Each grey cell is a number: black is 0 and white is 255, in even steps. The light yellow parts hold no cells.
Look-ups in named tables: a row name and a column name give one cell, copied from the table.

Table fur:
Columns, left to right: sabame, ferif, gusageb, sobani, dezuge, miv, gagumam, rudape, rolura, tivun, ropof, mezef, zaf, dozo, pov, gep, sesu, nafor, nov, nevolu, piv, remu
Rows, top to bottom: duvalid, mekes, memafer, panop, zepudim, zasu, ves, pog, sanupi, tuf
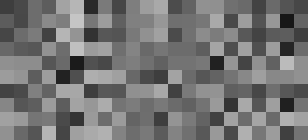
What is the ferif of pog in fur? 86
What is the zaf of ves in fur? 65
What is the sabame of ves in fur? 67
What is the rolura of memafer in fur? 84
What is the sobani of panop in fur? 146
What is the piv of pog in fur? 32
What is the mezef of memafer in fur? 161
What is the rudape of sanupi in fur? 108
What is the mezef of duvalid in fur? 169
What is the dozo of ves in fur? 122
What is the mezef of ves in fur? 168
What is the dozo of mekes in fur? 112
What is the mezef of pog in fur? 121
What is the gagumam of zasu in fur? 174
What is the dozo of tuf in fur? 112
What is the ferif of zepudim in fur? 141

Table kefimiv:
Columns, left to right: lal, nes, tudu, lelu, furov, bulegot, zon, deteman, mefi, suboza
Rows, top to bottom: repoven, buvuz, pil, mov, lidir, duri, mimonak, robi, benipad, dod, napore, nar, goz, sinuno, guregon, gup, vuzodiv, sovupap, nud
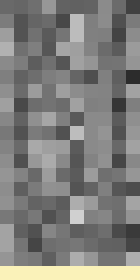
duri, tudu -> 110
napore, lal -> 131
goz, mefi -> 117
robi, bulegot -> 161
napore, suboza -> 162
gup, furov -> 100
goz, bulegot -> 91
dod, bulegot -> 189
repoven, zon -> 99
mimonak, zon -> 132
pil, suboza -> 140
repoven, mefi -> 107
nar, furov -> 137
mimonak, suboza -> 162
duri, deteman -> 128
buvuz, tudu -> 101
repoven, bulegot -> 97
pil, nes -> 83
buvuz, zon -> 127
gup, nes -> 105

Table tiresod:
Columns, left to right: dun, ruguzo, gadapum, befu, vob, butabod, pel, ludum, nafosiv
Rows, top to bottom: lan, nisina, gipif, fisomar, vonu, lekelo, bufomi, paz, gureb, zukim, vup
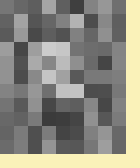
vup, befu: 148
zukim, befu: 124
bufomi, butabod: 195
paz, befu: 71
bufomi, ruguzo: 119
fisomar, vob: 198
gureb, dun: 104
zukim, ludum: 149
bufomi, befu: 111

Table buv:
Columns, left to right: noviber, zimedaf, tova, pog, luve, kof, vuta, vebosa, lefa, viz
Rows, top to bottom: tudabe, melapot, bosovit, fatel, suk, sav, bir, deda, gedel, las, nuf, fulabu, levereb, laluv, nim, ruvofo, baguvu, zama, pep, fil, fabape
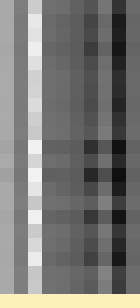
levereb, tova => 242
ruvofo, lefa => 20
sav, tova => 208
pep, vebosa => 102
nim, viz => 108
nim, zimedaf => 126
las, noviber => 169

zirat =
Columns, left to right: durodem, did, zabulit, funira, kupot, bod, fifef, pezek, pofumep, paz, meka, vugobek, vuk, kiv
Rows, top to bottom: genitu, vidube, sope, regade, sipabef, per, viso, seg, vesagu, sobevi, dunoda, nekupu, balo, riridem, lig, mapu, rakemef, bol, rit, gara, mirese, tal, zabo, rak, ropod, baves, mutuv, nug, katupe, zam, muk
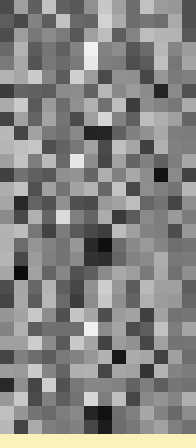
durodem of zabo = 150
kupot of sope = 123
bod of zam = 137
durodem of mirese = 77
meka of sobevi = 146
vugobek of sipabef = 191
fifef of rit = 50
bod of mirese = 70
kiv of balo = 66
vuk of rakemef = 77
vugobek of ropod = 161
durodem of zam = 191
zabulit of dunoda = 198
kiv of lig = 142
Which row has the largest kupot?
mapu

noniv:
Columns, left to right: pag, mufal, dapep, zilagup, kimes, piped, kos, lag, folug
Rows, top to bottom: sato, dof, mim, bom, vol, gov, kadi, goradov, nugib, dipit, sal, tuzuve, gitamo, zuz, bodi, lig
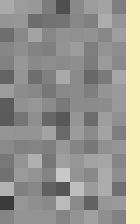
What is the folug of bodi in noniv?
154
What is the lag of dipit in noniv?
163
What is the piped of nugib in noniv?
149
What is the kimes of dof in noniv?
116
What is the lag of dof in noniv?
173
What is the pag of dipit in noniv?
149
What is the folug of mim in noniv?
158
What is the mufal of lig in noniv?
148
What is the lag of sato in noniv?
163
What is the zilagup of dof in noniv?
114
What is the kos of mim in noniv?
146
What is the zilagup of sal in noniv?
127
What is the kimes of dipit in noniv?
105
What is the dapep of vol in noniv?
137
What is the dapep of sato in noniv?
152
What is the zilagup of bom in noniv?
127
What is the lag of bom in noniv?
147
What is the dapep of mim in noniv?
163
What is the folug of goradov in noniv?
153

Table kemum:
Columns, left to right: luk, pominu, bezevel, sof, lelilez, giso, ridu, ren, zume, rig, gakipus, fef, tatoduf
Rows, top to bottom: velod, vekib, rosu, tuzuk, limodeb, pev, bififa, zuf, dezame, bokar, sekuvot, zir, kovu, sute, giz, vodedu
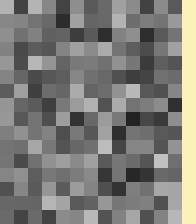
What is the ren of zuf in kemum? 82
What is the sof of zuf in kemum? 63
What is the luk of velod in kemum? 178
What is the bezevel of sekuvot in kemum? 166
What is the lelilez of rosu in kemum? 99
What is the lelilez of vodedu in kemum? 139
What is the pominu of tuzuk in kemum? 74
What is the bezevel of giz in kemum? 101
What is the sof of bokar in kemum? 131
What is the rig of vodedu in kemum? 166
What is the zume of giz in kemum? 119
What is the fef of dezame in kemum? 58
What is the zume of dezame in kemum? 121

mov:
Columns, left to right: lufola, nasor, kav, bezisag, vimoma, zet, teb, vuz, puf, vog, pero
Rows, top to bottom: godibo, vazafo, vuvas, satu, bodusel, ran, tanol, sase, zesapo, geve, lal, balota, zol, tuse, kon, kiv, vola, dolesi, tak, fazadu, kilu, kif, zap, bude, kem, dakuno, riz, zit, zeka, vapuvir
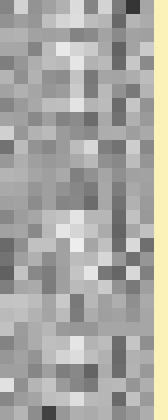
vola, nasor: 165
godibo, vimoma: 177
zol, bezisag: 159
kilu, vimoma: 159
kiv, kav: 166
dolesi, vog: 217
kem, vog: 197
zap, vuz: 159
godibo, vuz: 211

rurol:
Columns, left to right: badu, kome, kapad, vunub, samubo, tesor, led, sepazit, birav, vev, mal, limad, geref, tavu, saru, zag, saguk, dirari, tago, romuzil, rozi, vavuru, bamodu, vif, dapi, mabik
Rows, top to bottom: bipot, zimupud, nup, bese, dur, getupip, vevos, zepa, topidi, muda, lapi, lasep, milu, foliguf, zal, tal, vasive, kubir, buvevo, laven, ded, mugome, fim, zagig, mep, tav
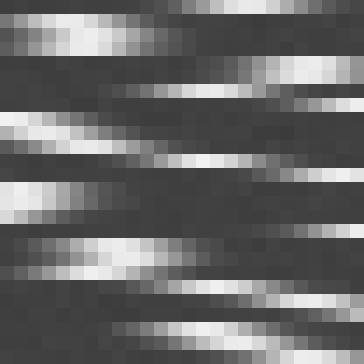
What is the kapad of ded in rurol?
65
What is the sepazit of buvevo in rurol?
214
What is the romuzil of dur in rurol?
180
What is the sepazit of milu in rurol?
66
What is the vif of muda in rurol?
64
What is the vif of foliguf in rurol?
68
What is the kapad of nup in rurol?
131
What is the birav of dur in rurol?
64
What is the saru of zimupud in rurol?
67
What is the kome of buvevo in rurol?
70
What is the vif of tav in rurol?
218
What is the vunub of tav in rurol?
64
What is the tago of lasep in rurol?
139
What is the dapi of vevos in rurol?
69
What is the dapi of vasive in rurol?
209
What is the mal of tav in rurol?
63
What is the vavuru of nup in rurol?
64
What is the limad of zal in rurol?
63
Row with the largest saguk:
mep

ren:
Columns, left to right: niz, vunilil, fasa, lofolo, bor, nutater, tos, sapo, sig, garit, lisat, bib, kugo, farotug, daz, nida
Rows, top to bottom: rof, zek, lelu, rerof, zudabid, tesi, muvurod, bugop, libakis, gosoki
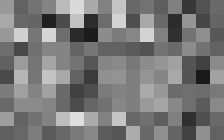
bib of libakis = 94
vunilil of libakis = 99
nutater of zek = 194
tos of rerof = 118
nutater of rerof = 100
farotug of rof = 55

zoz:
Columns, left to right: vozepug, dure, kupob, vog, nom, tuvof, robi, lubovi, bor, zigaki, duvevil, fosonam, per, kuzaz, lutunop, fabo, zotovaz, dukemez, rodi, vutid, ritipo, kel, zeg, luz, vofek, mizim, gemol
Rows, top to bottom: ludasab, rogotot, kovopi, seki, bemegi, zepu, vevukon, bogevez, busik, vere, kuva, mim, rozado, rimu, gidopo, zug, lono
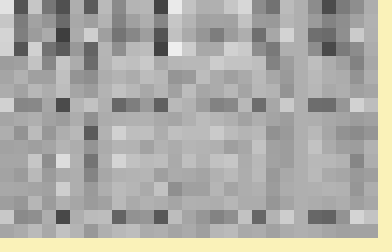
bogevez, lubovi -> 176
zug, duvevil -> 150
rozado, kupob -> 185
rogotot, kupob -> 162
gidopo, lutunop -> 175
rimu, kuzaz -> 160
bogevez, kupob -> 136
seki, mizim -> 140
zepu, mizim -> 147
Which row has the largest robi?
kovopi

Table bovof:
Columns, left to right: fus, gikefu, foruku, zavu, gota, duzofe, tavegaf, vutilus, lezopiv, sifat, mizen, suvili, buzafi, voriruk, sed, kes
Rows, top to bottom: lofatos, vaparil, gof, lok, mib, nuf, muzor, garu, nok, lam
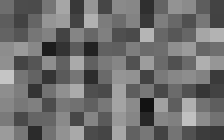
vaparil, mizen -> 56
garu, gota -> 120
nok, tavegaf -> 133
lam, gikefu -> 119
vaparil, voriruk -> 80
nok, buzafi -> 128
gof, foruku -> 118
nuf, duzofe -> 118
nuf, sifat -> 146
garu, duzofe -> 113
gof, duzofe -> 133
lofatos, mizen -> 47
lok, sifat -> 126
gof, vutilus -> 128
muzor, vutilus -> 74
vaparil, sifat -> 131
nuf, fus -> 197
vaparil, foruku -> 101

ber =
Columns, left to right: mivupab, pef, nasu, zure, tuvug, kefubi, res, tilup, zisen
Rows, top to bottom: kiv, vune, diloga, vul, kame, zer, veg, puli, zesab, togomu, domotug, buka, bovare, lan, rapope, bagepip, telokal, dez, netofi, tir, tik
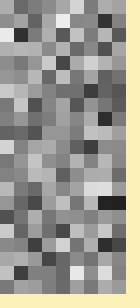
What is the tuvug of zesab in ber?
161
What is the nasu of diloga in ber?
123
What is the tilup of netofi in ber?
167
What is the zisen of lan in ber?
155
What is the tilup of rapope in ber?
35
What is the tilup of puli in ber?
118
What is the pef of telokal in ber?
101
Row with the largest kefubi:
tir

